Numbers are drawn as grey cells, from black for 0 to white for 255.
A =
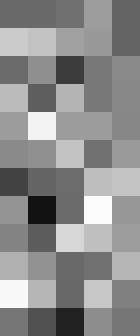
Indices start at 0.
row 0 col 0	106
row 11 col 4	118
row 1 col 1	194
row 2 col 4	137
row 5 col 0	138
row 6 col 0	66
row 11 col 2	33
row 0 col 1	106
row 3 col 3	120
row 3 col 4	136
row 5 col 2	195
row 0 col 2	112
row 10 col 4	128
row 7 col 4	151
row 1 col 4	100
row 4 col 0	156
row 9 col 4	181
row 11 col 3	141

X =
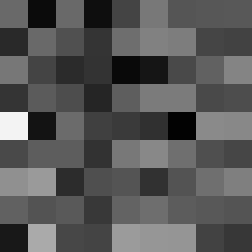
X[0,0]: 105
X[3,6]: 123
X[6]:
[144, 154, 44, 79, 84, 49, 83, 111, 127]
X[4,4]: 58
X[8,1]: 170
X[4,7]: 138
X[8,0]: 24
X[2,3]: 51
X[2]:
[119, 68, 43, 51, 9, 21, 73, 97, 132]
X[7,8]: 84
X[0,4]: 68
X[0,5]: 120
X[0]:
[105, 11, 105, 14, 68, 120, 85, 87, 88]
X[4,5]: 48
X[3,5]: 123
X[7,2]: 89
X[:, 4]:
[68, 110, 9, 94, 58, 120, 84, 99, 155]
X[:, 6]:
[85, 125, 73, 123, 2, 111, 83, 92, 149]
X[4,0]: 243
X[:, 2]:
[105, 80, 43, 77, 107, 93, 44, 89, 71]
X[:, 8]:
[88, 66, 132, 77, 136, 70, 127, 84, 55]

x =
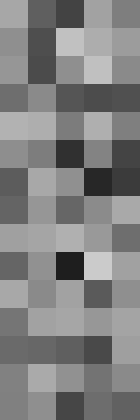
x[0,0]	167
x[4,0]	178
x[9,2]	30
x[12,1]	103
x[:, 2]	[67, 193, 143, 85, 124, 48, 144, 102, 176, 30, 162, 166, 95, 145, 70]
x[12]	[106, 103, 95, 73, 159]
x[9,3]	203
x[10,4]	143
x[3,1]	138
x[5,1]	125
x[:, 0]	[167, 143, 150, 110, 178, 142, 92, 100, 160, 101, 168, 117, 106, 129, 128]
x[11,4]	164
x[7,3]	139
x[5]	[142, 125, 48, 131, 68]
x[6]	[92, 168, 144, 39, 59]
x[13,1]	170
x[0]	[167, 95, 67, 162, 126]

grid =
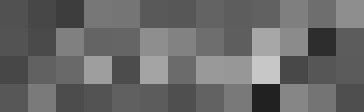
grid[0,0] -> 81
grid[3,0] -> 87
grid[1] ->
[83, 74, 128, 100, 101, 142, 130, 110, 94, 167, 139, 45, 92]
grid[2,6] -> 107
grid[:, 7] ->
[99, 110, 153, 98]
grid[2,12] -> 91
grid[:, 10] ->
[127, 139, 72, 134]
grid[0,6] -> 87
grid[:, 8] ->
[93, 94, 151, 121]
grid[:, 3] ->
[119, 100, 158, 83]
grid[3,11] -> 116
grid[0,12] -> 142
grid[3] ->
[87, 122, 76, 83, 96, 92, 79, 98, 121, 33, 134, 116, 78]

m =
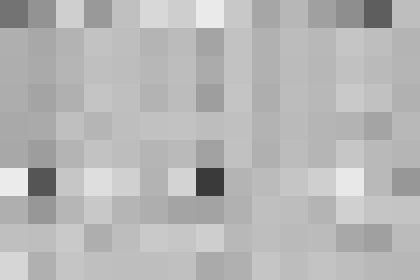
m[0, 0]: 115
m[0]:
[115, 147, 207, 153, 192, 216, 206, 234, 200, 166, 183, 160, 142, 94, 190]
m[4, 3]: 181
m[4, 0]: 169
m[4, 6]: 194
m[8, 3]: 174
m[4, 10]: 186
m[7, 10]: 189
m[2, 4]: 189
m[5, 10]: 188
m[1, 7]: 164
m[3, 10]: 188
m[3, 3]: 196
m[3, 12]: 201
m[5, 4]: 189
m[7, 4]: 181
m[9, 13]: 184
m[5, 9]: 176
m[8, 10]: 186
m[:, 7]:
[234, 164, 171, 158, 189, 162, 58, 163, 206, 170]
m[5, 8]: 193
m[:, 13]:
[94, 190, 186, 193, 164, 185, 185, 197, 160, 184]
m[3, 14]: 177
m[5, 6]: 186
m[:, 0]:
[115, 175, 174, 173, 169, 168, 235, 175, 191, 214]
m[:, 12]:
[142, 197, 193, 201, 179, 198, 232, 208, 168, 190]
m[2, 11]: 183
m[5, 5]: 181
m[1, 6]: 187
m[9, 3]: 191
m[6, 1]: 85
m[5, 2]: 180

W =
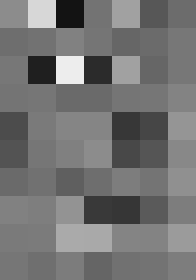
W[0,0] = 140
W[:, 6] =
[108, 119, 119, 131, 149, 136, 144, 125, 155, 125]
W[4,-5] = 133
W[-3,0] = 129
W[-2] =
[122, 123, 170, 169, 132, 131, 155]
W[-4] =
[106, 113, 95, 110, 125, 116, 144]
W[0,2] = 19
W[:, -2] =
[87, 107, 102, 118, 70, 85, 116, 90, 131, 115]
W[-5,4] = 72
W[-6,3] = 133
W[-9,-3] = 102
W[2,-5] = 237
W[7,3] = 57
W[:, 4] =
[161, 102, 161, 117, 55, 72, 125, 54, 132, 113]
